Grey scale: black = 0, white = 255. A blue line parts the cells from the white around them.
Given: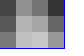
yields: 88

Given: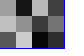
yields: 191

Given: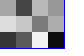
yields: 220

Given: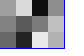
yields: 131

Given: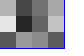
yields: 231

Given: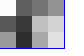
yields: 88

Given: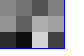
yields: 148

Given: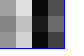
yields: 133

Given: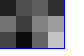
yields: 115

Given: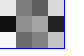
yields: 16
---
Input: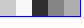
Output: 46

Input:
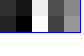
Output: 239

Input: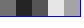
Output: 85

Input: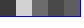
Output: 108

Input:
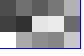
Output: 92

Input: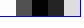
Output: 2

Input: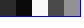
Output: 249

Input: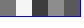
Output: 61

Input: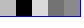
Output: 218

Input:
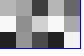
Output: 62
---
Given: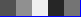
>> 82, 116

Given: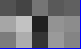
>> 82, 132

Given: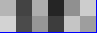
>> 181, 158

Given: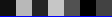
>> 16, 66

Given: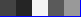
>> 67, 153

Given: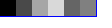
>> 1, 128

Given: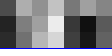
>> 76, 98

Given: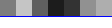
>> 125, 174

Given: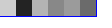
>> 206, 107

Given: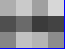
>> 174, 140
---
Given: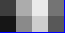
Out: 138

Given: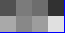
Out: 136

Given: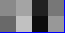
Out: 193

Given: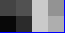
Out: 43

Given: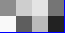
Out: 94

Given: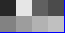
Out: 157

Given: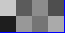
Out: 152
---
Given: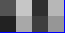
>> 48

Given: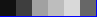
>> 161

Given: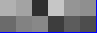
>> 47

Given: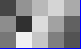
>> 185

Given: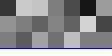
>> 195

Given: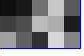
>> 113

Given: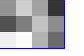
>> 162
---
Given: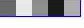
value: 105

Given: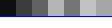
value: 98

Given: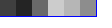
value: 36

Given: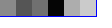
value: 85

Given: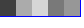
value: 63

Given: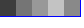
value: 61

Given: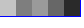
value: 196

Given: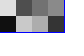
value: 138

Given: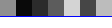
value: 43

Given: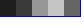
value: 30
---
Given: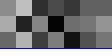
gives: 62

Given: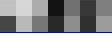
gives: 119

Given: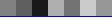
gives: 25

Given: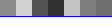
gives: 83

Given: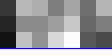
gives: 146

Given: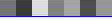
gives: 219

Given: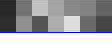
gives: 85

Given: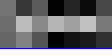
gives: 85

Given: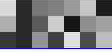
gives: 148
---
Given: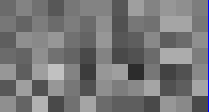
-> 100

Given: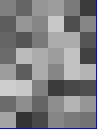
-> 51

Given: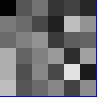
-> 86

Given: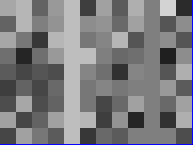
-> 161

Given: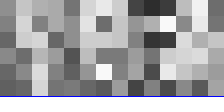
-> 103
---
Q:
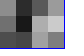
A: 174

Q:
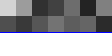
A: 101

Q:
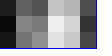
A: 213

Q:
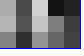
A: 124

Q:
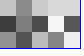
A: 245

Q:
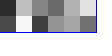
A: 166

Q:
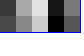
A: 1
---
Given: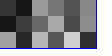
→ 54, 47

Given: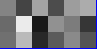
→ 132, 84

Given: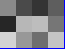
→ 138, 196

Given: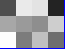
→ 78, 110

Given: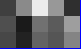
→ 63, 132

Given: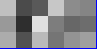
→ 192, 159

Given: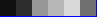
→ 16, 112

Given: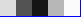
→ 221, 251

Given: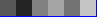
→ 87, 197

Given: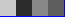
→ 202, 94
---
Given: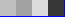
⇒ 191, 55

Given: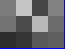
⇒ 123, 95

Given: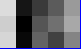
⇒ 220, 132

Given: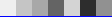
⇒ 239, 145

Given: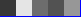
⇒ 55, 151

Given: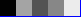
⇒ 2, 236

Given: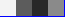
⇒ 243, 138
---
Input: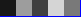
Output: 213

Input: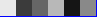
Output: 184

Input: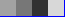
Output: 216

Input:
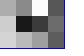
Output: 87

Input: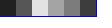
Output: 164

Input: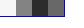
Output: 104
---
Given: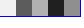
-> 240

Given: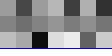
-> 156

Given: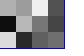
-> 176

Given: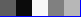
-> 94

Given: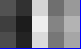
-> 82

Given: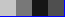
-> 198

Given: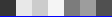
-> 53

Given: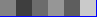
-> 131
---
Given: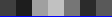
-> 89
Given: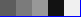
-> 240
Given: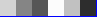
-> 45
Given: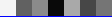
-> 117
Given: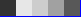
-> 88
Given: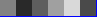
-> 74
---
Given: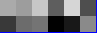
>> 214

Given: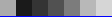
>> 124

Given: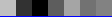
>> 165

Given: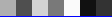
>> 250

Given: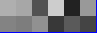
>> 34

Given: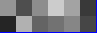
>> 163

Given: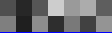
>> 154

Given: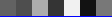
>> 241
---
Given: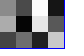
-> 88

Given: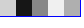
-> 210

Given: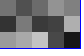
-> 155

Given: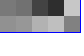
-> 145

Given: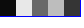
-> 11

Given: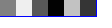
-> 239

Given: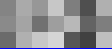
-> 199
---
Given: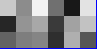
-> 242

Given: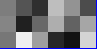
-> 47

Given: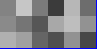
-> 123

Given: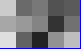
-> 120

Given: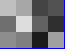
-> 68

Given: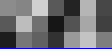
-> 208

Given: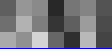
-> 138

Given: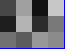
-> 17

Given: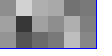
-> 175

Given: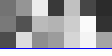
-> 236
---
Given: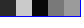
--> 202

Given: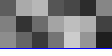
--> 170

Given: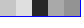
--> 223

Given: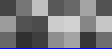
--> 118

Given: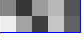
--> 55

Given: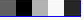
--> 1
